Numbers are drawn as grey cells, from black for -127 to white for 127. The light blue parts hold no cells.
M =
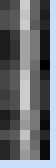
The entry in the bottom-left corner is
-89
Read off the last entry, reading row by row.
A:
-117
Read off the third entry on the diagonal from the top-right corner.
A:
76
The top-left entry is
-68
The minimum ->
-127
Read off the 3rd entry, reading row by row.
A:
76
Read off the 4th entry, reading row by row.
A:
-28
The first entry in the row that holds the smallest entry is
-77
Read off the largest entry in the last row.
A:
25
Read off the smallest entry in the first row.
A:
-89
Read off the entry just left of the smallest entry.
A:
-18
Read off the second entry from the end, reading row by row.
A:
-7
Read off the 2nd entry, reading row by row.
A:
-48

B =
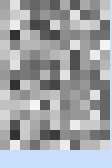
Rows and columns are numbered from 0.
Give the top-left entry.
32
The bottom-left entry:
32
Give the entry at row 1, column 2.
86
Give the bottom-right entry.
86
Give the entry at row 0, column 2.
-6
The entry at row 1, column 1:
74
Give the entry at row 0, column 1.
97
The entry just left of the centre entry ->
54
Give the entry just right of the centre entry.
97
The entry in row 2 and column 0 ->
64
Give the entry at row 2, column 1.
107
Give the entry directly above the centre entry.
-38
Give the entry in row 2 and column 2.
22
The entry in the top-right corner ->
64

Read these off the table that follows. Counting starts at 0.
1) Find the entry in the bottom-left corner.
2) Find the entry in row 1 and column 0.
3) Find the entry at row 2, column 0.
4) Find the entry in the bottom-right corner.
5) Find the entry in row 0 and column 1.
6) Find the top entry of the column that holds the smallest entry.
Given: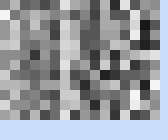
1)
33
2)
117
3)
23
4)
54
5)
54
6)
23

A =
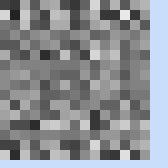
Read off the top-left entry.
-61
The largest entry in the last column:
64
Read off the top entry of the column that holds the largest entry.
-39
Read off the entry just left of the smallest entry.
86
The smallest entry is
-93
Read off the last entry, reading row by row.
23
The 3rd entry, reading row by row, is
43
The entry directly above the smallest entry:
-72
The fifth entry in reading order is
34
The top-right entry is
52
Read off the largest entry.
104
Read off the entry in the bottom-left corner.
75
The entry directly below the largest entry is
-51
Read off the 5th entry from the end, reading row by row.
-61
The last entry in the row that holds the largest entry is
23
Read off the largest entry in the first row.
86
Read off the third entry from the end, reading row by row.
95
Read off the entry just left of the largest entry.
-72
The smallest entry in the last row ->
-83
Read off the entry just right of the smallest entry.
75
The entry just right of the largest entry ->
-72
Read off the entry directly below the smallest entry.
-18
